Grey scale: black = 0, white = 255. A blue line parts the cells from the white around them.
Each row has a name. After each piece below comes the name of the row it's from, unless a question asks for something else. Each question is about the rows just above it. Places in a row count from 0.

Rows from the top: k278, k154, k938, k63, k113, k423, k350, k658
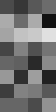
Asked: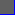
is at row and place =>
k113, 1
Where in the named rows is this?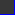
k278, 1
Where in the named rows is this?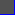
k63, 2

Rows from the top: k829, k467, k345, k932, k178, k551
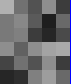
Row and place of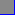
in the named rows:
k467, 1
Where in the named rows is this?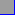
k551, 3

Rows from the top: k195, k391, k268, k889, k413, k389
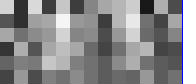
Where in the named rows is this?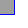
k391, 2
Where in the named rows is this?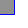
k391, 6
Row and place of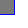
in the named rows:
k413, 2
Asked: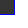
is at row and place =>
k889, 0
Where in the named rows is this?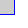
k195, 9

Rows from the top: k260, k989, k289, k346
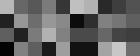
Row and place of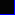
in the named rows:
k346, 0
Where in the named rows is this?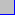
k260, 5
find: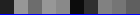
k989
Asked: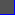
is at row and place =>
k260, 9
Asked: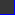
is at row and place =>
k260, 4

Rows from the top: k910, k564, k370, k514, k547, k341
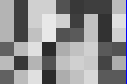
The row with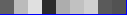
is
k514
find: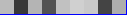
k547
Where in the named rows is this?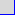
k341, 6
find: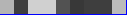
k910
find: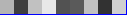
k370
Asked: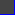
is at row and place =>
k547, 7
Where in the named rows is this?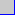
k547, 6

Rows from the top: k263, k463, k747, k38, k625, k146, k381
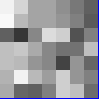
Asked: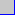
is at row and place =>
k38, 1
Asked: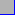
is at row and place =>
k146, 0
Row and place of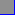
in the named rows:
k263, 4
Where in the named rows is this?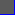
k463, 6
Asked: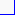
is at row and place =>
k463, 0
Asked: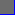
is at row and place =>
k381, 6
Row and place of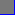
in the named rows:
k263, 5

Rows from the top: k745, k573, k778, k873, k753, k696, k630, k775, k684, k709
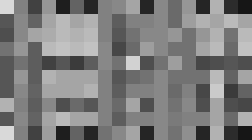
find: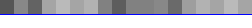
k573
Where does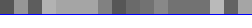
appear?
k696
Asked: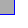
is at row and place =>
k778, 3
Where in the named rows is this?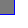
k684, 12
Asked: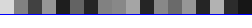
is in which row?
k745
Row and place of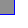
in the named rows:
k709, 13

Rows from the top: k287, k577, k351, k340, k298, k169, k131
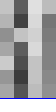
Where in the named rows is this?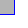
k577, 0
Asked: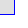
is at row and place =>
k287, 2
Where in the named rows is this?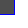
k298, 1
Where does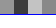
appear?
k169
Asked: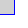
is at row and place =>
k351, 2
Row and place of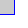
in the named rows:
k298, 0
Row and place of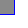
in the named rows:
k169, 3

